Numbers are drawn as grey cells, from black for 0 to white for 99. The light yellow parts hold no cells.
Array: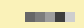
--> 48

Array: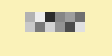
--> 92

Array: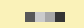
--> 79

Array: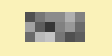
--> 46

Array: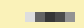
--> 39

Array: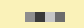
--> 22
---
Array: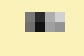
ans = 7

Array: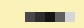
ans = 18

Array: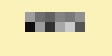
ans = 61

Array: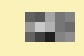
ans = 25

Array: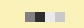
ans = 18

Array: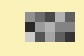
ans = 33

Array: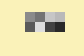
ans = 86

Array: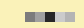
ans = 62

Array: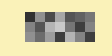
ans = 42

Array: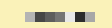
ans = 27
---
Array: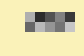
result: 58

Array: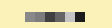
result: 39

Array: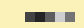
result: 36

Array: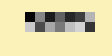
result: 74

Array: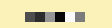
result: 3

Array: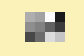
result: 42
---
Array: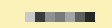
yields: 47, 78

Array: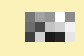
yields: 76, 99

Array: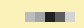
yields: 13, 82

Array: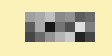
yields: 45, 86

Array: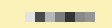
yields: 48, 88

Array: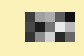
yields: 45, 91

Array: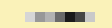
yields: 41, 83

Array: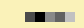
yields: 53, 75
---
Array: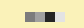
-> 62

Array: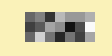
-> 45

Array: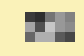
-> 68

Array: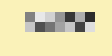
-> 77

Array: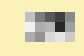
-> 84

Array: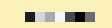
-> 28
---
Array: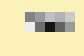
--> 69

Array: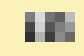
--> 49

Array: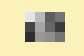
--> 40

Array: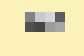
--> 83

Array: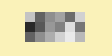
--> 86

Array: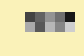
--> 43

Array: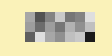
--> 56
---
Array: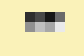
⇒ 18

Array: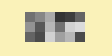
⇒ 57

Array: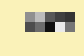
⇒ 56

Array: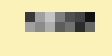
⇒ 22

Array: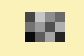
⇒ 45

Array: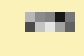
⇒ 71

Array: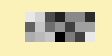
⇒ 38

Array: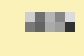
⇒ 80
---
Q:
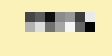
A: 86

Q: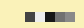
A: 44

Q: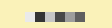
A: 61

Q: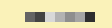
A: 64

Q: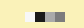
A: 48

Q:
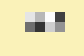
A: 80
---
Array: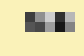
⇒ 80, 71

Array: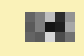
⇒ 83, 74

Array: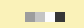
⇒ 98, 76

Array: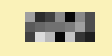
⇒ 85, 76

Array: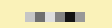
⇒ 86, 77

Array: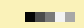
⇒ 94, 65

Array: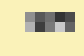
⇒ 78, 69

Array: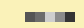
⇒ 80, 54

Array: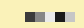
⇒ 91, 77

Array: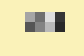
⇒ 86, 72
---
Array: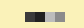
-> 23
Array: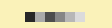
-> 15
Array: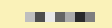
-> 74
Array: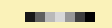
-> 9
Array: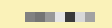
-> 50
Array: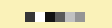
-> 21
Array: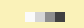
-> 97
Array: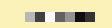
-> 71
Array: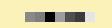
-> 53
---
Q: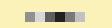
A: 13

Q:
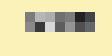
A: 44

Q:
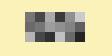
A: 23

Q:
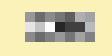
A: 46

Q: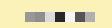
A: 15

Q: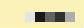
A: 19

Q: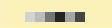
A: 14

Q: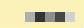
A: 28
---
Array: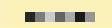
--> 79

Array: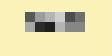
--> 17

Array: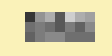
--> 53

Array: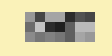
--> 50

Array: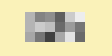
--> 46

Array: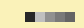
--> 15

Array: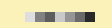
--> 36

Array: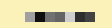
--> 44
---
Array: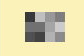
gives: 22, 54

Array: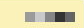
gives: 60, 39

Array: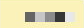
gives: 39, 90

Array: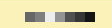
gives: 40, 8

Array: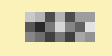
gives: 78, 57

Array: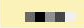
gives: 41, 93

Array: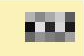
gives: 70, 62

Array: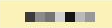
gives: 23, 59
